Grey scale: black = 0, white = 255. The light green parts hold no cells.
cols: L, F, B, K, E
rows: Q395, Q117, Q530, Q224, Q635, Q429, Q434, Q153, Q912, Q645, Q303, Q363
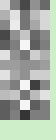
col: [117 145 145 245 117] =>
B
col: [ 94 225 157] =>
L
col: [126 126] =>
E
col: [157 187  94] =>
L
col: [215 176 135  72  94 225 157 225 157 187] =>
L
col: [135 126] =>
E

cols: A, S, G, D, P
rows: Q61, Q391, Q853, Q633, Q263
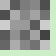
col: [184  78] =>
A
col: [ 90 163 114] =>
D
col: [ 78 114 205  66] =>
P
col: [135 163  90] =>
D
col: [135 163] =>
D
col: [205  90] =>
A

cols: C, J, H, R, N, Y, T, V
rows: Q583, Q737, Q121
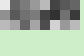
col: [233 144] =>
C
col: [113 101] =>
H
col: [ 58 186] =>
V
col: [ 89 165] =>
J
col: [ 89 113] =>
T
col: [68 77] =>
N
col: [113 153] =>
T

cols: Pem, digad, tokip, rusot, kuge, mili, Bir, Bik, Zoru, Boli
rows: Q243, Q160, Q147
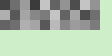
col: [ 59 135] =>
rusot
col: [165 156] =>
Bik

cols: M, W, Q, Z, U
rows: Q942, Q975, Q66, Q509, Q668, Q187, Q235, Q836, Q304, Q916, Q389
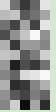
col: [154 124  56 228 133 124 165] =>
Z
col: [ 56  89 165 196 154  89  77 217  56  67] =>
Q

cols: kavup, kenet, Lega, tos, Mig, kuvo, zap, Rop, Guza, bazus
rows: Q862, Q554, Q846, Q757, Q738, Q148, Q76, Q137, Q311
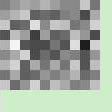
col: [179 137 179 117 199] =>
kavup
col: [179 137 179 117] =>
kavup
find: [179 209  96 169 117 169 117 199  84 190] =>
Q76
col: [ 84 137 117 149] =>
zap
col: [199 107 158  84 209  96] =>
Lega

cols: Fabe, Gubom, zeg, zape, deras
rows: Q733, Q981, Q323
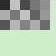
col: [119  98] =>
zape
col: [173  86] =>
Fabe
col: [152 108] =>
deras
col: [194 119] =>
Gubom

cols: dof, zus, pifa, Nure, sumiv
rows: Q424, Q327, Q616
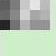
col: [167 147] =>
Nure
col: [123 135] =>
zus
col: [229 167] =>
Nure
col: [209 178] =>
pifa

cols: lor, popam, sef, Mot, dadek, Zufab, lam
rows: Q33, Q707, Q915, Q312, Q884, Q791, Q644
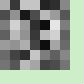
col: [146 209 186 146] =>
popam
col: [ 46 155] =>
Zufab
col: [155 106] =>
lor
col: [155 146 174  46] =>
sef
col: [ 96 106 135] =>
lam

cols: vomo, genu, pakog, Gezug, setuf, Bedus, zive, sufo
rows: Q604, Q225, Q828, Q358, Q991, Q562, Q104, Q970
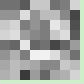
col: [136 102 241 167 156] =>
Gezug
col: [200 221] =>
zive
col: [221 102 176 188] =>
genu
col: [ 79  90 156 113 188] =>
sufo
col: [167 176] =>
vomo
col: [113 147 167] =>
vomo
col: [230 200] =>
Bedus

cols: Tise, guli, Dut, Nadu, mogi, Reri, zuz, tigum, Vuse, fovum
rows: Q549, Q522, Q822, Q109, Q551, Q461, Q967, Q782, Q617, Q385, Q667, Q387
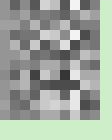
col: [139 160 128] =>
Dut
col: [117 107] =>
Dut
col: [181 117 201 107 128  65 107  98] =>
Nadu
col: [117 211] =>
mogi
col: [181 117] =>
Nadu
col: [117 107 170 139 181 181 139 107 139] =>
Dut

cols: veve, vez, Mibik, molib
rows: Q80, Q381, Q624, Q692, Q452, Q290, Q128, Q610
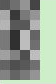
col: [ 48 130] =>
vez
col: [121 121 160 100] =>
veve
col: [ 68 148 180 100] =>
molib
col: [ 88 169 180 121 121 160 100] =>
veve
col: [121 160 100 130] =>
veve

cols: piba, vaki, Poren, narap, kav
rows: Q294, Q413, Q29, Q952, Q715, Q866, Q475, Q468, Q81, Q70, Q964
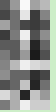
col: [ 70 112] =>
kav
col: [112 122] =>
vaki
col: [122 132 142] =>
piba
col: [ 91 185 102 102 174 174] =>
vaki

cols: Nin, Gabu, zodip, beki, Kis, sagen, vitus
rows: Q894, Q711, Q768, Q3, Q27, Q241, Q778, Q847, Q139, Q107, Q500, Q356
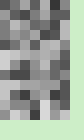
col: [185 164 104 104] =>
sagen
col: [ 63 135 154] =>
sagen
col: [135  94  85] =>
vitus
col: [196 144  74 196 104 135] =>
Gabu
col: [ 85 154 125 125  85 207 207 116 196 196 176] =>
Nin
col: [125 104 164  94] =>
beki
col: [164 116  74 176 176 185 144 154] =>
Kis

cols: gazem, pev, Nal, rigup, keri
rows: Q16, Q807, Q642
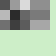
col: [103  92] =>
Nal
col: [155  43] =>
pev
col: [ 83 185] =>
gazem

